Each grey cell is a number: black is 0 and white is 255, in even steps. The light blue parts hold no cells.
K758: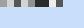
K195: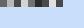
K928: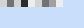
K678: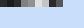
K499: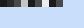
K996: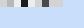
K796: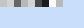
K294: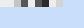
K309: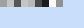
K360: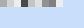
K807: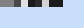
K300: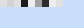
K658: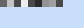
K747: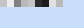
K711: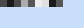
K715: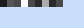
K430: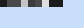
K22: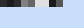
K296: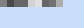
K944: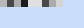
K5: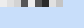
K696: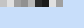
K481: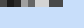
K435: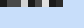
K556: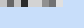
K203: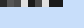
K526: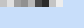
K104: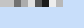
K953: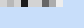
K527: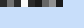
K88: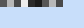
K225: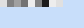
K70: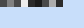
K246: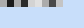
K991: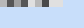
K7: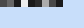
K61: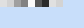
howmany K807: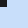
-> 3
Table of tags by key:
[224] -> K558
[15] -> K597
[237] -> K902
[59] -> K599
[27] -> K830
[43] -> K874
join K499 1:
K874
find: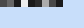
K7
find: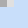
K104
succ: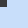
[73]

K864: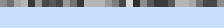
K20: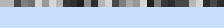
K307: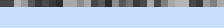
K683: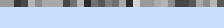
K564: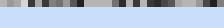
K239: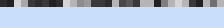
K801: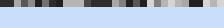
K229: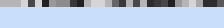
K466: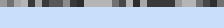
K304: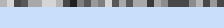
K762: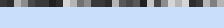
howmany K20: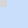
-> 5
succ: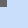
[57]
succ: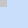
[72]
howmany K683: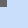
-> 0
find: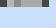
K683
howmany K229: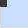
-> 3

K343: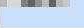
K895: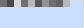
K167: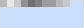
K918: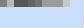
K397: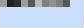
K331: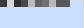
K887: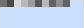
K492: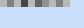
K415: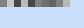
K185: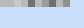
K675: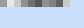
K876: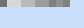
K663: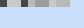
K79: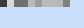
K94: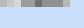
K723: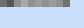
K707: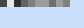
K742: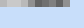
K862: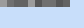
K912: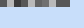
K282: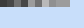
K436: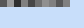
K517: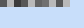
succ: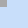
[144]
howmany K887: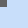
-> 2
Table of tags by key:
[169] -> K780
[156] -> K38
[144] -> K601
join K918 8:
K38
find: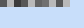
K517
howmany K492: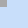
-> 0

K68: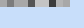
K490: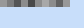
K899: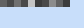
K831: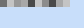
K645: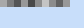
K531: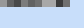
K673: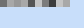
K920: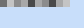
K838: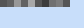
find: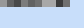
K531
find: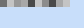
K831
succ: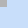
[168]
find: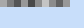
K645

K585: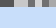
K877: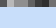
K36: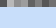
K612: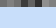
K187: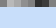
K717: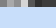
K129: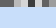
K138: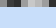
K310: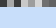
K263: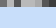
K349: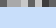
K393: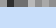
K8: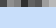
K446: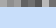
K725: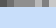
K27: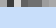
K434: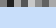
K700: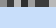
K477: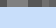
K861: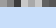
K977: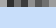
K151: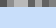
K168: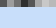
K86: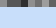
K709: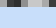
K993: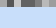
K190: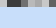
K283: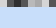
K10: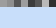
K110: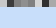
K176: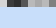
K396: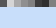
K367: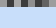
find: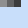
K877
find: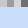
K310
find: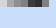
K396
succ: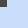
[143]

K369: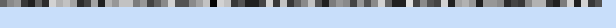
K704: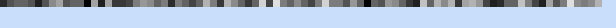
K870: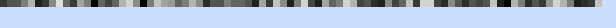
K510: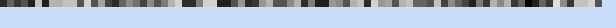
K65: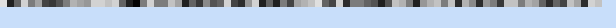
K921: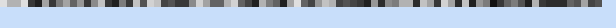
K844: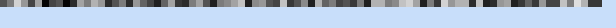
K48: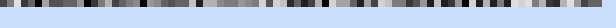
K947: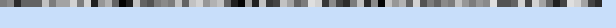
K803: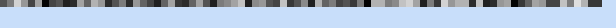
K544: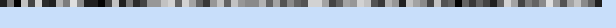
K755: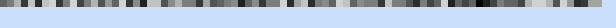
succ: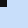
[56]
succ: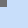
[68]

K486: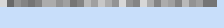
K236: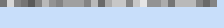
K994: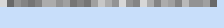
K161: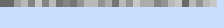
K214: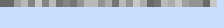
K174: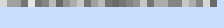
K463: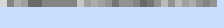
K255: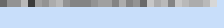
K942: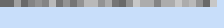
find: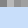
K486
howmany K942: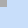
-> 6
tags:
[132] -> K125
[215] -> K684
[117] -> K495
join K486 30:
K495
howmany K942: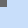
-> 5
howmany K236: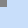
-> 7
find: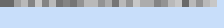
K161
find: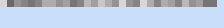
K486

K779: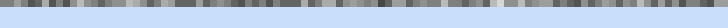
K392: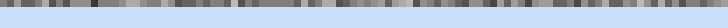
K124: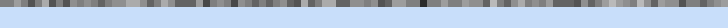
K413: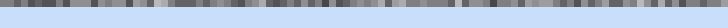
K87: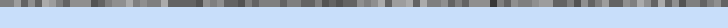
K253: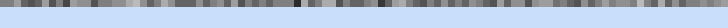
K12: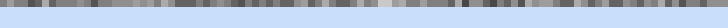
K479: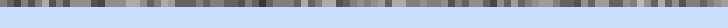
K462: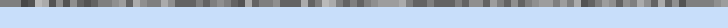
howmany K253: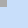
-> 7
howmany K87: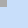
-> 8
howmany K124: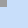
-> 11
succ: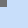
[127]

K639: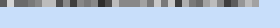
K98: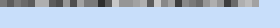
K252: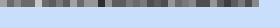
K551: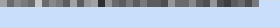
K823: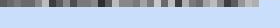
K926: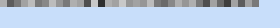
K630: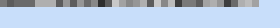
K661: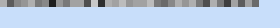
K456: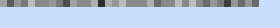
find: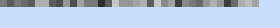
K98
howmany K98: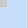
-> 2

